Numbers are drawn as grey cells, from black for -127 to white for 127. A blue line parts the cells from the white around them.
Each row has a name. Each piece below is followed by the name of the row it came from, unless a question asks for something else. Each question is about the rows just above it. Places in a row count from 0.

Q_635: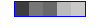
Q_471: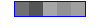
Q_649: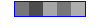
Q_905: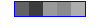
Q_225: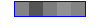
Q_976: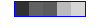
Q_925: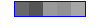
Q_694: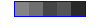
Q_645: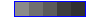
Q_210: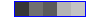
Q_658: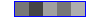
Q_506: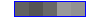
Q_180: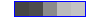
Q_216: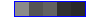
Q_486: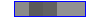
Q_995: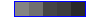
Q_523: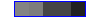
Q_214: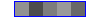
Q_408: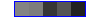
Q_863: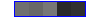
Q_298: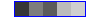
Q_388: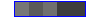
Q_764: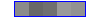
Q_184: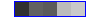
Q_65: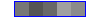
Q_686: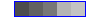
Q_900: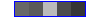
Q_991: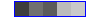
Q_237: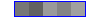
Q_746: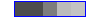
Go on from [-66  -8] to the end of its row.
[-23  59  73]
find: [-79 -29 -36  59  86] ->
Q_976

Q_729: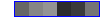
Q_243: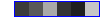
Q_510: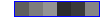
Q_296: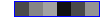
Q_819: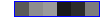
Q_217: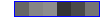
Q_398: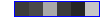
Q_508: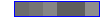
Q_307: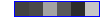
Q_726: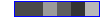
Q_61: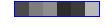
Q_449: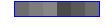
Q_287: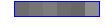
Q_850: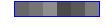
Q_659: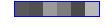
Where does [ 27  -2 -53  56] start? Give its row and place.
Q_659, 2
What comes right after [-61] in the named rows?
[-53]
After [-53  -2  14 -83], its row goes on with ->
[-68  56]
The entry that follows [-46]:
[27]
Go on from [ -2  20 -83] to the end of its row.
[-68   6]
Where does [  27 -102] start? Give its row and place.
Q_819, 2
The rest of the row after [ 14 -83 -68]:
[56]

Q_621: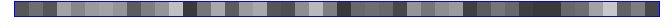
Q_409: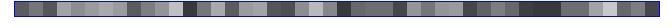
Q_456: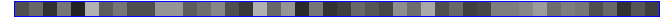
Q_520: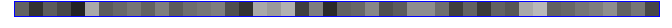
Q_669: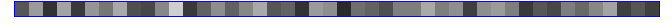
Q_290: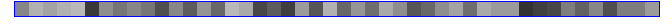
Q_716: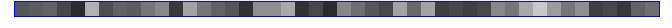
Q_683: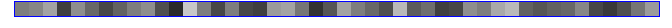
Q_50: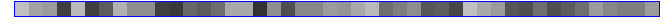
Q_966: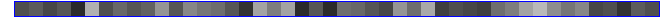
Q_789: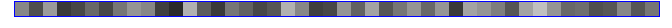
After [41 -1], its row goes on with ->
[ 14 -64  14  27  -1 -70 -41 -56  -1 -23   7  35 -64 -41 -64]
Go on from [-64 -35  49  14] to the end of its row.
[ 14 -64 -70 -23 -35 -17  41  41 -77  14 -48   7   7  27  21  41  57 -17
  -1  14 -41 -35 -56  64  41  27 -41 -48 -17 -48 -35 -17  27   7  -1  -1
  27]
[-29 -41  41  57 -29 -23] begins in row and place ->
Q_520, 34
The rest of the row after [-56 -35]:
[-64  27 -41  49 -23  21 -17  41  14 -41 -23  14  35 -17  41  27  27 -77
 -64 -56  -1 -29   7 -48  -1  -1  27]
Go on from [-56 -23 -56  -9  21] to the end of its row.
[  7 -64 -85  49 -35 -70  -9 -29 -56 -41  49   7 -64 -56  21 -29  35 -41
  -9  21 -23  21 -70  35  21  -1 -41  35  64  21 -23 -17 -48 -41   7 -41
  -9]

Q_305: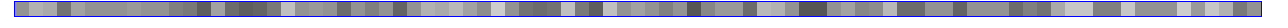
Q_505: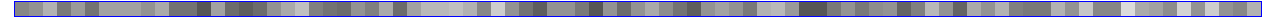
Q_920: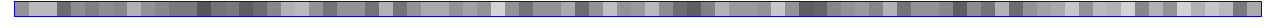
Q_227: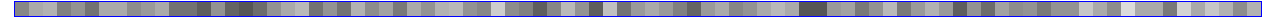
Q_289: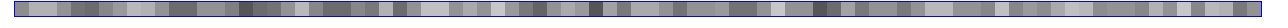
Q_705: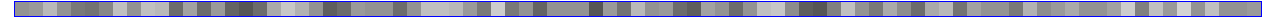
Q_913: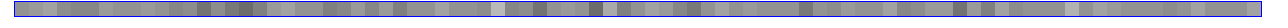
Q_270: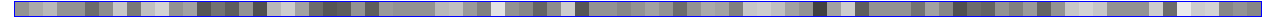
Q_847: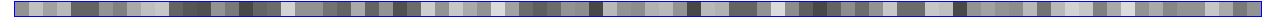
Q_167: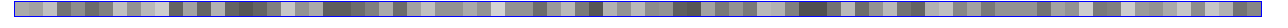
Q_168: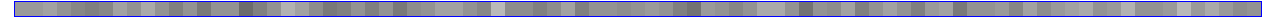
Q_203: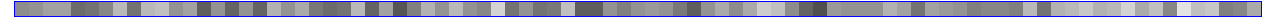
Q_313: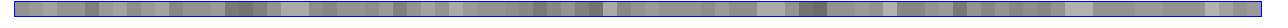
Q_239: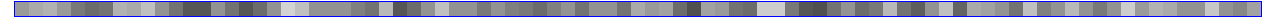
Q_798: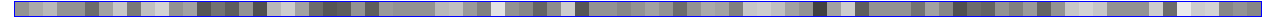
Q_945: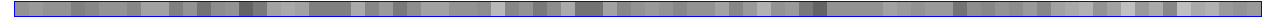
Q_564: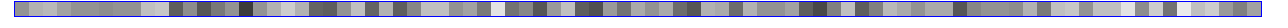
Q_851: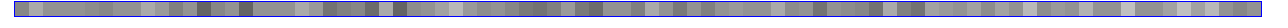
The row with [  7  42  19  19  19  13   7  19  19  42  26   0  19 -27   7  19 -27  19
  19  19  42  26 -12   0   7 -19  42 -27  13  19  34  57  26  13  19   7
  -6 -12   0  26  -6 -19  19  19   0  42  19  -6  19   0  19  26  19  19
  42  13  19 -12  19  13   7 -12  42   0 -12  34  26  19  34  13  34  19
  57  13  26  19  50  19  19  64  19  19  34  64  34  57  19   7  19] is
Q_851
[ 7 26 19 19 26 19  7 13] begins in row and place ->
Q_913, 5
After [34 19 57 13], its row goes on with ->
[26 19 50 19 19 64 19 19 34 64 34 57 19  7 19]
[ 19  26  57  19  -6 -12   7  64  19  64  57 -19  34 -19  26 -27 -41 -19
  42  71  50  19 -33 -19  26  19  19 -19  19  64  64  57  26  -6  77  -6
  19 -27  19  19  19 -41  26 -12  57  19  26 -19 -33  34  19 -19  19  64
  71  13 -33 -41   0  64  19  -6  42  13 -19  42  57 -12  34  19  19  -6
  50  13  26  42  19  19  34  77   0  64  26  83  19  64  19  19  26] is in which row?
Q_705
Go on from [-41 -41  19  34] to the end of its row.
[  7  13  57 -19 -19  19  19 -27  19  19  19 -19   0 -12  42  71  71   0
   0  71  19  19  19  77  26  71  50  -6  19]
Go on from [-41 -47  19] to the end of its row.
[ -6 -55 -27 -19  83  19  19 -12 -27  42 -27  19 -47 -19  77  19  71  42
  19  91  34 -19 -33 -19  19  13 -55  57  19  13  50  57  19 -55  57  50
 -27 -27  19  91  13 -33 -55 -27  13 -19  19  71 -19 -19  71  64 -55  19
  34  19  13  57 -12  57  83  71   0  42  91  19  42   7  19  19  71  42
  -6  19]

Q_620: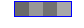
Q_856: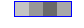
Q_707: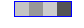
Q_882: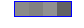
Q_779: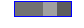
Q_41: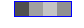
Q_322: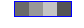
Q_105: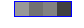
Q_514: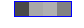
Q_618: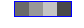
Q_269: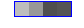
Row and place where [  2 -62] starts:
Q_105, 2
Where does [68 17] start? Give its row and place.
Q_41, 2
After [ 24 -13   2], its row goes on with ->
[-62]
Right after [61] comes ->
[24]
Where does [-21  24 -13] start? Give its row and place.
Q_620, 0
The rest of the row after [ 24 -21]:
[40]

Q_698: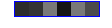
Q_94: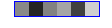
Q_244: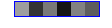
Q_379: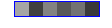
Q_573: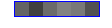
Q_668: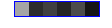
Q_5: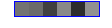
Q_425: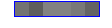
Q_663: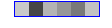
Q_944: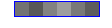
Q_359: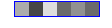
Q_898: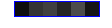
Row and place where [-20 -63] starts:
Q_5, 1
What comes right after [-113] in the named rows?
[-75]
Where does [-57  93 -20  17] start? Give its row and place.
Q_359, 1
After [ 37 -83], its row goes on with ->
[ -63  -90  -51 -106]
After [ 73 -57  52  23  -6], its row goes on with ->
[66]
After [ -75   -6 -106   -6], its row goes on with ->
[-51]

